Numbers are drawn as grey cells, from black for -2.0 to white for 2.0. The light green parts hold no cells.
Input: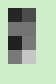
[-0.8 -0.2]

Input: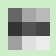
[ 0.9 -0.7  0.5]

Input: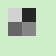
[-1.4 -0.4]

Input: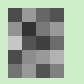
[-0.7 -0.1 -0.7 -0.8]

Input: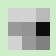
[0.9 0.3 1.3]

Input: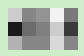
[-0.1  1.2  0.1]
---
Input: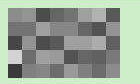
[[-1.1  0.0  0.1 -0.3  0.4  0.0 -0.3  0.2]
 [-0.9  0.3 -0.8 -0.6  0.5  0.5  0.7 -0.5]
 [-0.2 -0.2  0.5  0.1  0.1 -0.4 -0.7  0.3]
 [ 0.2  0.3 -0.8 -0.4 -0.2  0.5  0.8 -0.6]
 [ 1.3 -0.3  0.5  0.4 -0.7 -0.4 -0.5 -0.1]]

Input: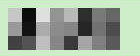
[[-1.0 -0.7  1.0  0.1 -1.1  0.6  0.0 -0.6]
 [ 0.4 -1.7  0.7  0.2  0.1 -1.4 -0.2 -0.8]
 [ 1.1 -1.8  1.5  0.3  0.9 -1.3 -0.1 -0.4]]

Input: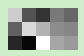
[[-1.4 -1.9  2.0  0.6  0.4]
 [-0.5  1.4  0.8  0.2  0.1]
 [ 1.2 -0.7 -1.2 -0.1 -0.4]]

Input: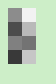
[[-1.1  1.1]
 [-0.8  0.9]
 [ 0.0 -0.2]
 [ 0.2  1.8]]

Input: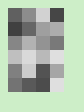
[[-1.0 -0.4  0.5  0.7]
 [-0.5  0.2  1.3 -0.9]
 [-0.2 -0.6 -0.8  1.5]
 [ 0.0  1.2 -0.7  0.6]
 [ 0.1  0.8  0.3 -0.1]
 [ 1.0  1.4  0.9  1.5]]

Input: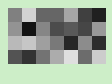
[[-0.7 -1.2 -0.2  0.7  1.5 -0.3  1.2]
 [ 0.0  1.3 -0.4 -0.4  0.6 -1.0 -1.5]
 [ 0.3 -1.7  0.1 -0.8 -0.6 -0.9  0.4]
 [ 0.9  1.1  0.5 -0.1 -1.4  0.2 -1.3]]

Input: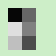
[[-1.9 -0.4]
 [ 1.0 -0.8]
 [ 1.5  0.0]]

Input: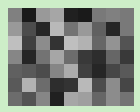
[[-0.6  0.8 -0.3 -1.3 -1.2  0.9 -0.8  0.2 -0.9]
 [-0.5 -0.6 -0.8  0.1  0.7 -1.0 -1.4 -0.9 -0.6]
 [-0.3 -0.7  0.1 -1.5  0.6  0.5 -0.4  0.2 -0.2]
 [ 0.0 -1.6  0.4  0.6 -1.5 -1.6 -0.1  0.0 -0.1]
 [ 0.1 -1.4 -0.2  0.6 -0.3 -1.1 -1.3 -0.4 -1.1]
 [ 0.4 -0.8 -1.4  0.9 -0.2  0.4 -0.5 -1.4 -0.1]
 [ 1.0 -1.0  0.2 -1.2  1.0  0.8 -0.4  0.3 -0.7]]

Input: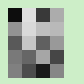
[[-1.8  1.5 -1.1  0.7]
 [-0.6  1.1 -0.5  0.4]
 [-0.1 -0.4  0.6 -0.9]
 [ 0.0 -0.8 -1.6  0.1]
 [ 0.3  1.4  1.0  0.9]]
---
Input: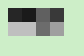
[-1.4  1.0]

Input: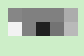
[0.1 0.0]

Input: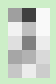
[0.5 1.0 1.7]

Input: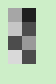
[ 0.6 -0.8]

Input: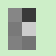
[0.1 1.2]

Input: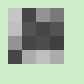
[ 1.1 -0.7 -0.8  0.7]
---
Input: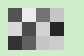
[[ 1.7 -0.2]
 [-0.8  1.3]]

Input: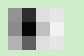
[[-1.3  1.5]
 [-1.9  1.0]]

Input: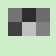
[[-1.3 -0.3]
 [ 1.0  0.0]]

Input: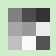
[[-0.8 -1.2]
 [ 0.4  1.7]]

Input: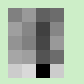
[[ 0.4 -0.5]
 [ 0.1 -1.0]]

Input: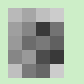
[[ 0.6  1.0]
 [ 0.1 -1.1]]

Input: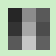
[[ 0.2 -0.6]
 [ 0.6 -0.8]]

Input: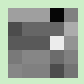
[[ 0.5  0.5]
 [-0.4 -0.4]]

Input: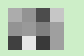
[[ 0.3 -0.8]
 [ 0.4  0.0]]
